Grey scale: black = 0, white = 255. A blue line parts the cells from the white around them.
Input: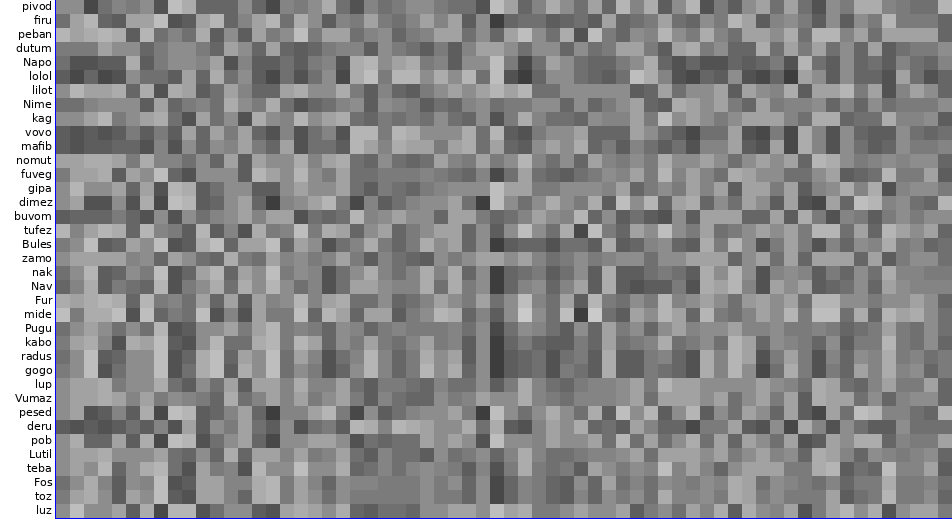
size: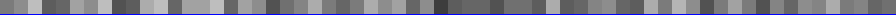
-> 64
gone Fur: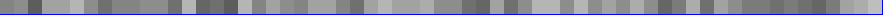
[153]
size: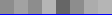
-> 8
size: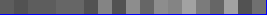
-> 19
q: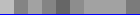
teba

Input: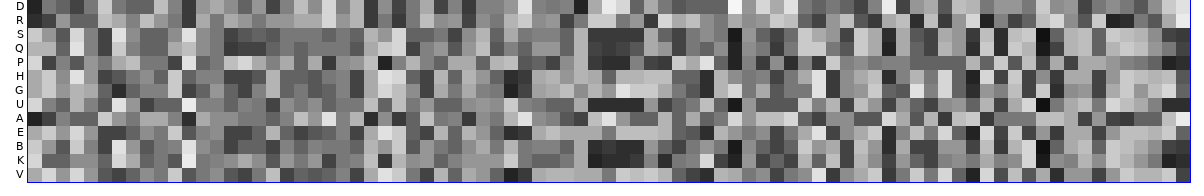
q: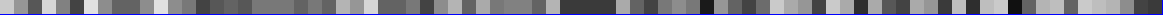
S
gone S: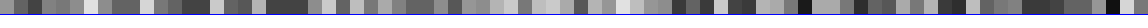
[108]
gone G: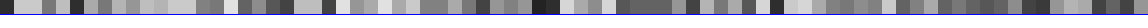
[161]
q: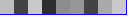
G
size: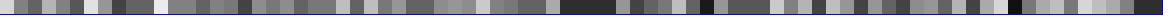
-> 83
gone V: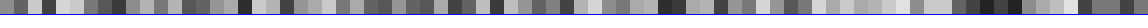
[77]

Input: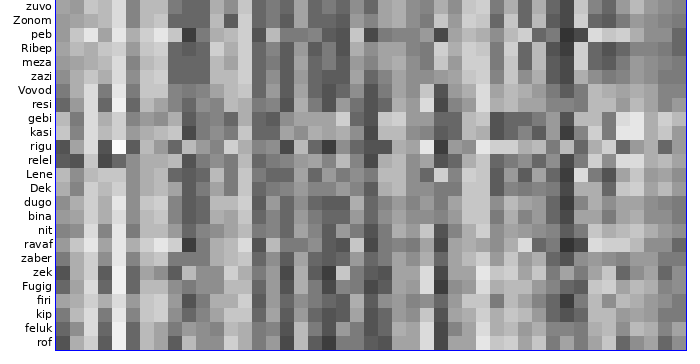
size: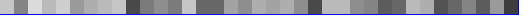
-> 37
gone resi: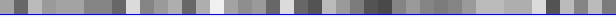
[114]
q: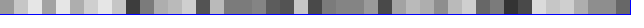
peb

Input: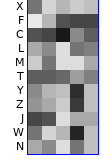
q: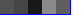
C
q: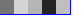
W
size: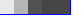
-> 5
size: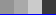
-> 4
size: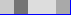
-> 5

